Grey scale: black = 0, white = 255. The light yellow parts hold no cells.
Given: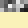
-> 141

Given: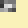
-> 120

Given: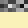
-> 178

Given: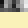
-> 184

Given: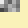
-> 176

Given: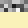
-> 163

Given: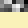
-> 131

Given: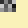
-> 61
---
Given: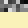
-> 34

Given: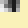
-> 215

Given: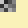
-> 66

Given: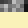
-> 160

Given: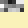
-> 81

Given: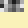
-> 173
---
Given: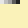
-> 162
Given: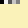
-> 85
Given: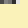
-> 115
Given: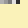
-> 121
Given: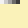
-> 162
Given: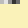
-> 147
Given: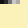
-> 114
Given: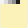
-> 176
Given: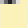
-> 35
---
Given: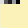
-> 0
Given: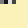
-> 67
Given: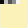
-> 245
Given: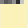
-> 197
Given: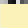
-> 112
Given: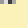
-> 169
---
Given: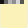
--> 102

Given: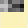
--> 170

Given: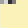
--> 217

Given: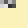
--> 93

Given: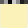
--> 165

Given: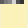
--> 123

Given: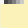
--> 67

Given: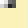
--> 226
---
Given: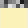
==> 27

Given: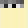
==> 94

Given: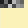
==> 127

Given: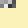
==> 195

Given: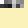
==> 147

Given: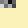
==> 14

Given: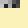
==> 87

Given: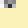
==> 150

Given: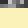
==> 171
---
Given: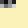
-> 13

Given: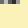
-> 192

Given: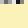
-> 105

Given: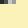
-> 83

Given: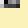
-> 9

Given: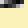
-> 118

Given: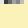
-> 59

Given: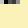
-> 5

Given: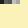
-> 96

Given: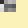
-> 161
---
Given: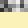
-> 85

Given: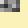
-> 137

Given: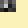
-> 62

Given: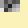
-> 134

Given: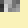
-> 132

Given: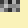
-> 43
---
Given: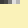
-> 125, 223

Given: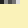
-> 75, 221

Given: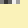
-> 99, 239

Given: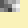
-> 116, 244

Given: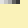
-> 169, 225

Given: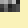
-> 30, 188

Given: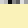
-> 134, 222

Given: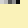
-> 83, 211

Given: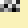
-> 222, 249

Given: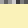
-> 204, 204
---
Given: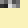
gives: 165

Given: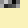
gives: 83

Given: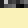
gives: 5

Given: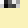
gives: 62

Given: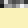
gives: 242

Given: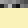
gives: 122

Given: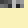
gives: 34

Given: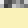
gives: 147
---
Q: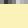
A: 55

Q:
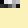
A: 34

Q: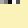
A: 124

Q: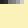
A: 47

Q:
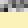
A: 32

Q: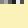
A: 172

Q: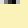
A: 128
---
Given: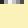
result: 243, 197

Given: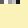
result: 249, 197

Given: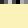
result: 209, 178

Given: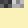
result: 204, 188

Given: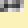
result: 241, 226

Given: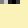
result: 208, 127
